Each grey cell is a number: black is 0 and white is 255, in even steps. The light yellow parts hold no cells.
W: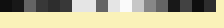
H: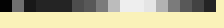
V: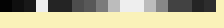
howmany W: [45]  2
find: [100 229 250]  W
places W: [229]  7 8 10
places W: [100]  3 9 14
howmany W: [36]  0
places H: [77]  7

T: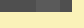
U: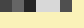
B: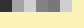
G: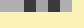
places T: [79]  1 2 3 6
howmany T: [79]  4
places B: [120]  5
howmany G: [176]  3
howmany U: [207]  0
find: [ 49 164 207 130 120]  B
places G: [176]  1 2 6

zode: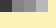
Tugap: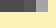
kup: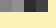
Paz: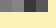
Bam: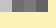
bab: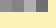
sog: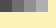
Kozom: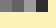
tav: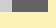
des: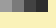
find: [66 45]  des
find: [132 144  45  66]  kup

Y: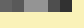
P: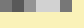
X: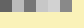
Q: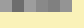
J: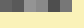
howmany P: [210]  2
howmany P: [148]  1

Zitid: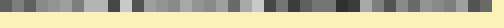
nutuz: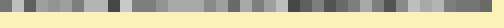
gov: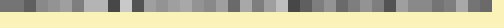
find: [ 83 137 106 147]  Zitid
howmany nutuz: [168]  6
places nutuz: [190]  2 24 35
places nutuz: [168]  15 16 17 21 31 36
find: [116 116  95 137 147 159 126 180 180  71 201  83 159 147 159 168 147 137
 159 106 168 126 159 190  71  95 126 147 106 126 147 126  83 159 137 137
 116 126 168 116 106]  gov

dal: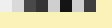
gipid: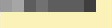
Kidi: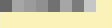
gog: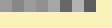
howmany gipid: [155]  1
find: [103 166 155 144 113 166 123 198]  Kidi

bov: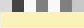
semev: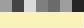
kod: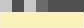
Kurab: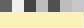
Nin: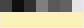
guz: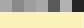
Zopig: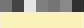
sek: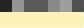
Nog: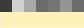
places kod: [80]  2 5 6 7
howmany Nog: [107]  2
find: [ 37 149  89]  sek
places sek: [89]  3 4

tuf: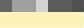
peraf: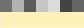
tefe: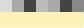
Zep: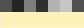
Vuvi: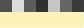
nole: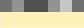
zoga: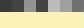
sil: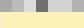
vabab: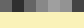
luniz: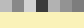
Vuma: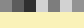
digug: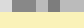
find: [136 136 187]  digug
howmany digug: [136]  2
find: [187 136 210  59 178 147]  luniz
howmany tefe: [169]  2
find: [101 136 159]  vabab

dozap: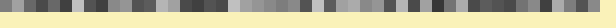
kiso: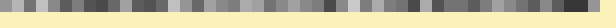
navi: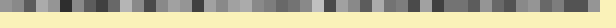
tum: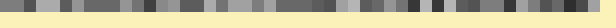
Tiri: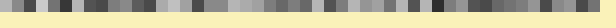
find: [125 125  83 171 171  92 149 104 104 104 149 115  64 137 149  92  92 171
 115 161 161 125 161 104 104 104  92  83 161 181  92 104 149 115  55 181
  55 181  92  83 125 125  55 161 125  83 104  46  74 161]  tum
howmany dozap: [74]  6
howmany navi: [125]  3
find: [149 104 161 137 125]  kiso
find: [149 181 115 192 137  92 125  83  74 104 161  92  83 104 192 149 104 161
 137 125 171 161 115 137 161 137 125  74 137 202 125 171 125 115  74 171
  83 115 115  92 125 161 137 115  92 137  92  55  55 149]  kiso

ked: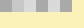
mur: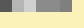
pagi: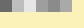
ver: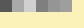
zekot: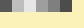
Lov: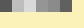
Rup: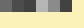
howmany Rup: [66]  2
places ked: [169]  1 4 6
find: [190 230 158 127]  zekot

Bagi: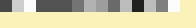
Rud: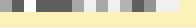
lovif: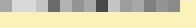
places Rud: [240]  8 10 14 15
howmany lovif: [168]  3
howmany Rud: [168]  3

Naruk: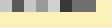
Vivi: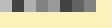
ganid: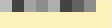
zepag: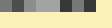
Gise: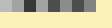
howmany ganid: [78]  0
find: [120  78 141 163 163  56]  zepag
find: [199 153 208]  Naruk
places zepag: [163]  4 5

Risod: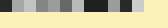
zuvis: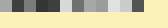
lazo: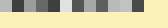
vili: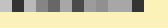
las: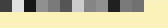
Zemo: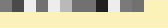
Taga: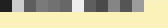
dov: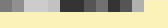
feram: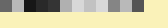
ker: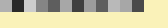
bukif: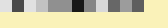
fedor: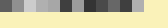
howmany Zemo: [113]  4
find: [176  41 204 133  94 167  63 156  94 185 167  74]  ker

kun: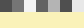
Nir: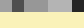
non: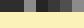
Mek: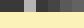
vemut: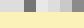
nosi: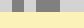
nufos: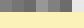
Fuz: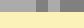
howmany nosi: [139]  0
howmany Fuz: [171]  4
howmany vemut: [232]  1
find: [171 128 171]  Fuz

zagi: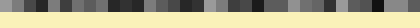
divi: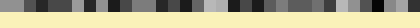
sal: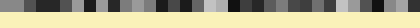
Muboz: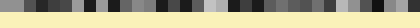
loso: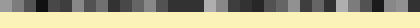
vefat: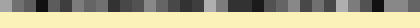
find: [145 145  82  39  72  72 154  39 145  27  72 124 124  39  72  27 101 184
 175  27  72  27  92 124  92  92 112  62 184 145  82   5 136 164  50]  divi
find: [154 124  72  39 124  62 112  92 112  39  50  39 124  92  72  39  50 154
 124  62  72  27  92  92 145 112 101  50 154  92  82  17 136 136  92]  zagi
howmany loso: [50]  7

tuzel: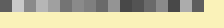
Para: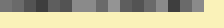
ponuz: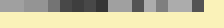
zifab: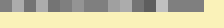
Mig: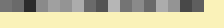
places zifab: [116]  3 5 12
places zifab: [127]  1 6 8 9 15 16 17
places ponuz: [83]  12 17
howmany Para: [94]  2

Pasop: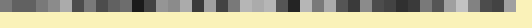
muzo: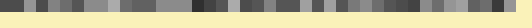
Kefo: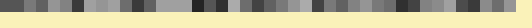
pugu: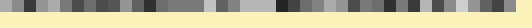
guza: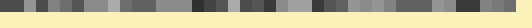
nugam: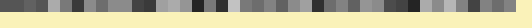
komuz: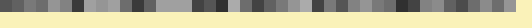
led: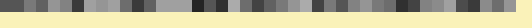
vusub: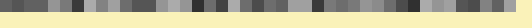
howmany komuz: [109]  6
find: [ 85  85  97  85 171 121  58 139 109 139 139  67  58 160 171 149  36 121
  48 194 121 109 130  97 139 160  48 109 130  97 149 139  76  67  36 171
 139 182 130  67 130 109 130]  nugam

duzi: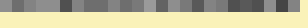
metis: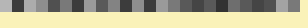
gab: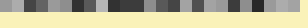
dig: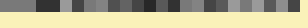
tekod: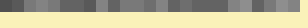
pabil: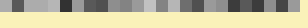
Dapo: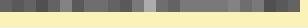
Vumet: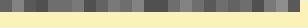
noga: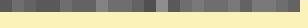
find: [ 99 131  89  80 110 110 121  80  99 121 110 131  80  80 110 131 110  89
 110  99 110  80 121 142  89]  Vumet
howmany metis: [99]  0
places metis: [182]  1
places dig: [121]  1 2 3 8 16 21

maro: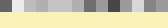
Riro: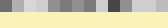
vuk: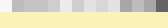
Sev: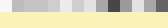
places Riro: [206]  4 9 12 13
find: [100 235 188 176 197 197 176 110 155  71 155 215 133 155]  maro
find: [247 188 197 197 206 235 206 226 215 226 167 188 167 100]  vuk
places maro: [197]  5 6

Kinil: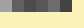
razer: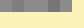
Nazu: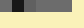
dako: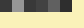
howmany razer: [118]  1
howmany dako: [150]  1
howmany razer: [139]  4
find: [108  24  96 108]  Nazu
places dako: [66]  4
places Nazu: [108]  1 4 5 6

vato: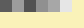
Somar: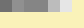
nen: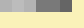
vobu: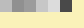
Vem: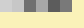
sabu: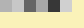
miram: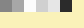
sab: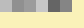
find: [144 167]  vato
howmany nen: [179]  2

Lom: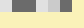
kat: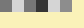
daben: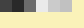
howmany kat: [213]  2
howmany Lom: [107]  3

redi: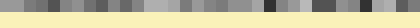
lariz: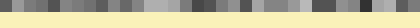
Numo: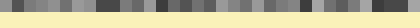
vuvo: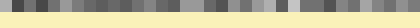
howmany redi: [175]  3
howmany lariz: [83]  5
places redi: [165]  15 22 32
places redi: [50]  23 31

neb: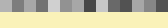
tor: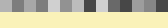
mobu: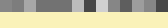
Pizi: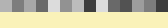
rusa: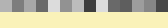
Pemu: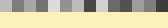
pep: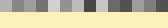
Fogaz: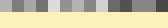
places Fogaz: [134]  8 12 13
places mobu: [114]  4 5 6

